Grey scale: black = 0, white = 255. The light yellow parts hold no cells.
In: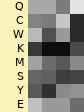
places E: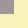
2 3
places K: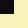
2 3
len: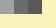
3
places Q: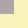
1 2
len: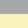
2

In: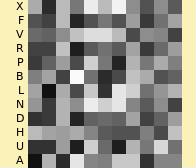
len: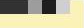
5
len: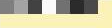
7
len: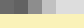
6
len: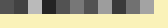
11
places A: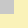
7 8
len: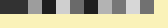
11

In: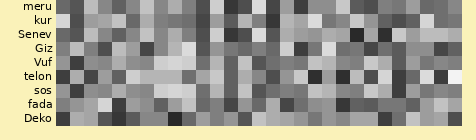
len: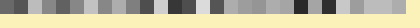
29
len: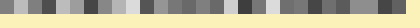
29

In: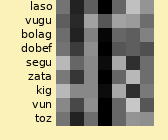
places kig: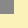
2 3
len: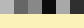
6
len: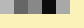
5
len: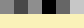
6
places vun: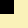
4
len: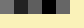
5

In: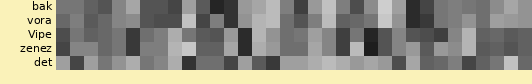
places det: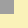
1 3 14 17 18
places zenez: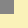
2 3 20 25
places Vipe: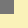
2 5 10 18 22
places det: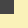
2 13 30
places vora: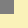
2 12 19 29
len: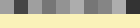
10

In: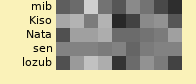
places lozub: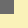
6
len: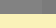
4
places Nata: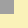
2 3 9
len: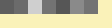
7
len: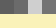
4
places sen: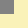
1 2 3 5 8 9

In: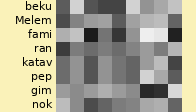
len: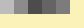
5
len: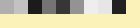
9
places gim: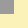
1 3 5
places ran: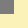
2 4 8
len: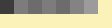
7

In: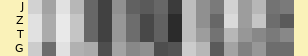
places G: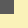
14
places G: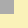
5

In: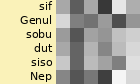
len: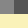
2
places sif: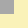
1 3
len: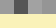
4
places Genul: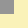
6

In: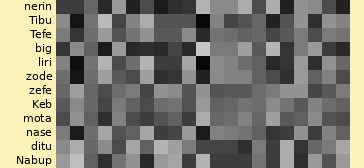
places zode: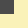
6 16 21
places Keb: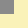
2 16
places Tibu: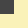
5 13
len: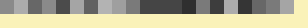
21
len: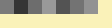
7
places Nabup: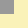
1 8 19 21

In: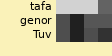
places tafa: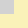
1 2 3
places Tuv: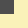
1 3
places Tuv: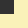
4
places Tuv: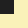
2

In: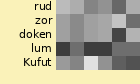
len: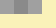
3
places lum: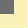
2 5 6
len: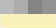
4
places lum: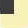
1 3 4

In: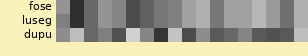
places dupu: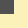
5 16
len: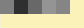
5
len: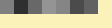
7
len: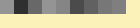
9

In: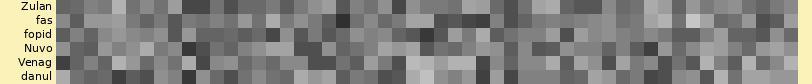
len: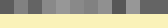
12
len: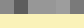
6
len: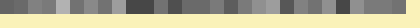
29
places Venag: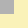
5 27 29 30 47 50 53

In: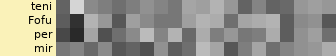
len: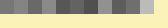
11
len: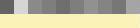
10

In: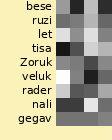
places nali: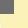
4
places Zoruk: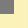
2
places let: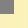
4
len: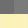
2
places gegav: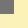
1 2 3

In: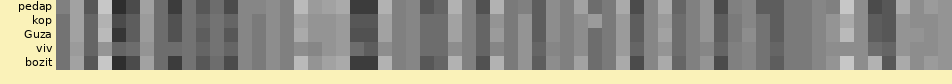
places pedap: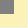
1 17 25 30 34 37 46 49 56
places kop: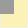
7 21 39 41 44

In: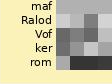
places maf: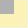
1 2 3 4
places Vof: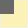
1 3
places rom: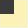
4
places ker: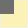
1
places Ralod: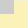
1
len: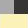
2
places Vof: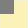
2

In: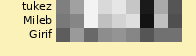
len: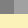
2
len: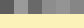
6
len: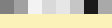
8
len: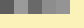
5
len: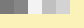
5

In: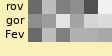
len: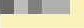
5
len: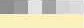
6
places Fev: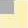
4 5
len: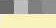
4
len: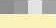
4

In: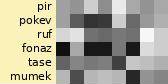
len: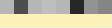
8
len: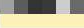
6
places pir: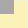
6 8
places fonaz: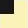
3 4 6
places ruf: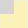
1

